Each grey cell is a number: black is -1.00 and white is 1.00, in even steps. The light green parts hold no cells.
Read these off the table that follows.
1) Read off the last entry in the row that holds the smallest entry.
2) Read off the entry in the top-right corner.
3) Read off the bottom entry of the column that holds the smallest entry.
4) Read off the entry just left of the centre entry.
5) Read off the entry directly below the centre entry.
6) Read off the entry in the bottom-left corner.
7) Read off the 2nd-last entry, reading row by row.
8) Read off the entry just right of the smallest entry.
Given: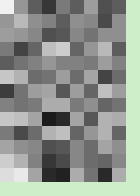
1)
0.35
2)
-0.27
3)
-0.68
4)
0.29
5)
0.35
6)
0.73
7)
-0.68
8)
-0.68

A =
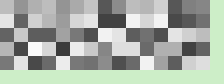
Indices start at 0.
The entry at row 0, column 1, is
0.16
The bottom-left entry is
-0.06
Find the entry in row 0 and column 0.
0.48
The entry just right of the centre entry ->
0.79
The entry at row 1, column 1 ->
-0.22
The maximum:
0.96
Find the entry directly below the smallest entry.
0.85
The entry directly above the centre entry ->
-0.48
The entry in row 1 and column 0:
0.79
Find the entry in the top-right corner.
0.05
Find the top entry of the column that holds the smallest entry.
0.16
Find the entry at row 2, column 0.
-0.22
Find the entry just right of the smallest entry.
0.85
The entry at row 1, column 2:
0.63
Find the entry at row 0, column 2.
0.38
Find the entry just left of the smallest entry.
0.68
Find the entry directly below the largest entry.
-0.43
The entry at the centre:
0.90
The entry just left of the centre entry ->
-0.38
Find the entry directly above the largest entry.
-0.27
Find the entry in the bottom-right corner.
0.74
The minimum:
-0.54

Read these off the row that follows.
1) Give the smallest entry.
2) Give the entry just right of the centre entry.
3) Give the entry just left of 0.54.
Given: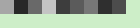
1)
-0.69
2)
-0.29
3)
-0.18

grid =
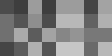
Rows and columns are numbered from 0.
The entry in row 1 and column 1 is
-0.34
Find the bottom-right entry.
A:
0.44
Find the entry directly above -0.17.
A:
-0.06
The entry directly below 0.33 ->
-0.28
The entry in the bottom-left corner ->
-0.46
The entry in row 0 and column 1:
-0.51

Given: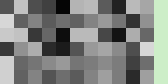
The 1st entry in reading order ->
-0.34
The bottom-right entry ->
0.25
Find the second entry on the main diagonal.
-0.24
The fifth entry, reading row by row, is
-0.96
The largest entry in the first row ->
0.52
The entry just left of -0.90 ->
-0.19
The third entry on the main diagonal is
-0.56
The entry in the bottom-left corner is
0.63
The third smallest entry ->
-0.85
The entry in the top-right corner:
0.30
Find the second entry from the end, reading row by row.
-0.67
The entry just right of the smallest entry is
0.41
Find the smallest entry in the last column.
-0.19
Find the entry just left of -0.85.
-0.44
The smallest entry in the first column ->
-0.56

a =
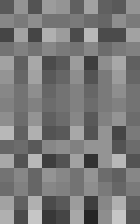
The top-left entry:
-0.30
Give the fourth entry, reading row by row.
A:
0.22
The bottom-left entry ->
0.38
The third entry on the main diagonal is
-0.46
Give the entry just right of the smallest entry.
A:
0.11
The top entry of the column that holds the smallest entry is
0.27
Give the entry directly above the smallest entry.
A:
-0.51
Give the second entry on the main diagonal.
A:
-0.04
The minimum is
-0.71
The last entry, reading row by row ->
-0.35
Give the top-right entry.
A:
0.16
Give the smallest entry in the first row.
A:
-0.35
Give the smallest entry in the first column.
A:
-0.46
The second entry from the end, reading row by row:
0.55
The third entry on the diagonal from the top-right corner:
-0.41
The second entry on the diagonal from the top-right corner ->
0.11
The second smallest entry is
-0.61
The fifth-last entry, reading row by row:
0.32
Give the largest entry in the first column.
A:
0.44
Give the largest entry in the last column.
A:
0.27

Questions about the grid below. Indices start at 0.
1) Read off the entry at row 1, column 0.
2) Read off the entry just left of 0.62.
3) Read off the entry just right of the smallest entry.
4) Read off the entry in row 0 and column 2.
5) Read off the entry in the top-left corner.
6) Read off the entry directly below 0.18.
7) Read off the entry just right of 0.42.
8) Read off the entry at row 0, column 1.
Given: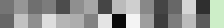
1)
-0.19
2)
0.47
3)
0.91
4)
-0.13
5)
-0.08
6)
0.52
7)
0.36
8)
0.18
